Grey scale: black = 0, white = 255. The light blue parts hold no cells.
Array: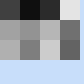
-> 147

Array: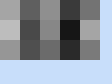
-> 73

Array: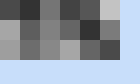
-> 94

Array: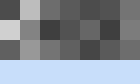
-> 131

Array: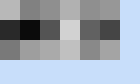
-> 11

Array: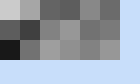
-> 64
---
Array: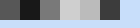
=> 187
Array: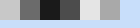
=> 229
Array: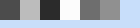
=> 110
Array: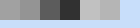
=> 193
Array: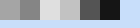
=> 84
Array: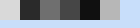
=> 16
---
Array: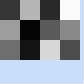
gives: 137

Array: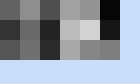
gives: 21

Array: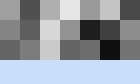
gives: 140

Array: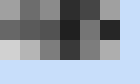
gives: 38

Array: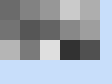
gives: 158

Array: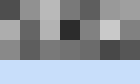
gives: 129

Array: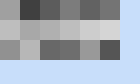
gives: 213

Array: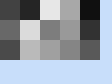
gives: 50
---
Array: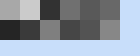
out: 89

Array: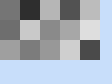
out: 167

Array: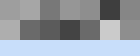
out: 62

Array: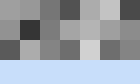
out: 159

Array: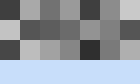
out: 128

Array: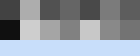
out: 123
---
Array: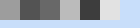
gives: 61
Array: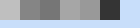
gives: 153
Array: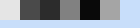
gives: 9
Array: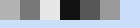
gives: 87
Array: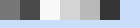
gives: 185
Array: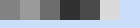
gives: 74
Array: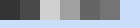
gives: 101
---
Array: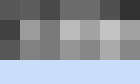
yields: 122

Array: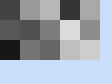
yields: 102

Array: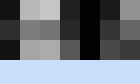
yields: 171

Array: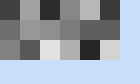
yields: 226

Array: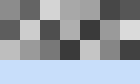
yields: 120

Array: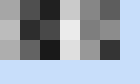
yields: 25
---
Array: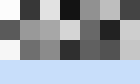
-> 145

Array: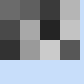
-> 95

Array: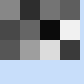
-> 45

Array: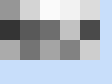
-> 250

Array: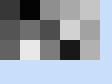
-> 143

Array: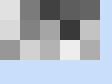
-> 65

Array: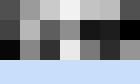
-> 195
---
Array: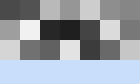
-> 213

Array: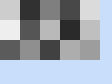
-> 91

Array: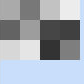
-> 215

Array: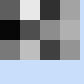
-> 121

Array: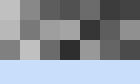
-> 128

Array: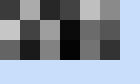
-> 100

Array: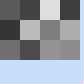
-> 112

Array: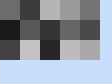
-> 66

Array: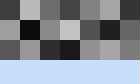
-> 87

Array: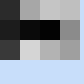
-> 57
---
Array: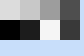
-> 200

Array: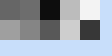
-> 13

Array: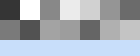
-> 209

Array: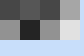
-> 86

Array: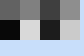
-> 128

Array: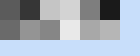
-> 211
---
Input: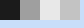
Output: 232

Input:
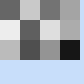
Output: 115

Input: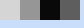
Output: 9

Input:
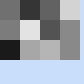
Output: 98

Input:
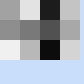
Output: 28

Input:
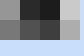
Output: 28
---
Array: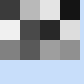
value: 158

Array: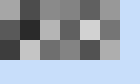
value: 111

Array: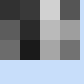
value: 166

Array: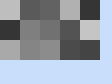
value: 140

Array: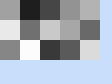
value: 57

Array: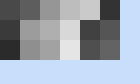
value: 162

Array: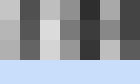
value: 212
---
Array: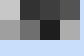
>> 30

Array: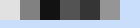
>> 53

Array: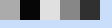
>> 135

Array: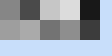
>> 142

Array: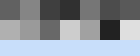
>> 34

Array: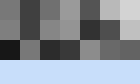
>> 105
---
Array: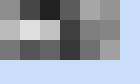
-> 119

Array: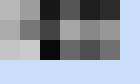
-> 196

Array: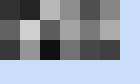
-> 56

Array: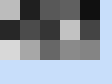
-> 216

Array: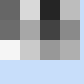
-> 245

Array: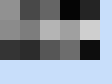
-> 52
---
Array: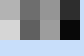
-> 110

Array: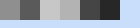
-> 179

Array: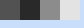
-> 41

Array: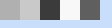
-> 59

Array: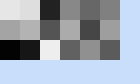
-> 136

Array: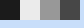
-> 235

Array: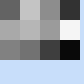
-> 196

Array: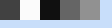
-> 16

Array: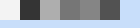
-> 118

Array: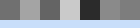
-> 43
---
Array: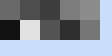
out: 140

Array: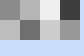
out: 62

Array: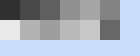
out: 131

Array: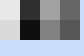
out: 102

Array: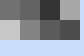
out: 167

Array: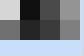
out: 148
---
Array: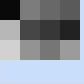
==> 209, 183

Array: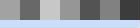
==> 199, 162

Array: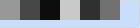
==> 201, 152

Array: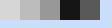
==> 214, 188

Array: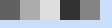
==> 222, 172

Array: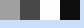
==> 253, 159
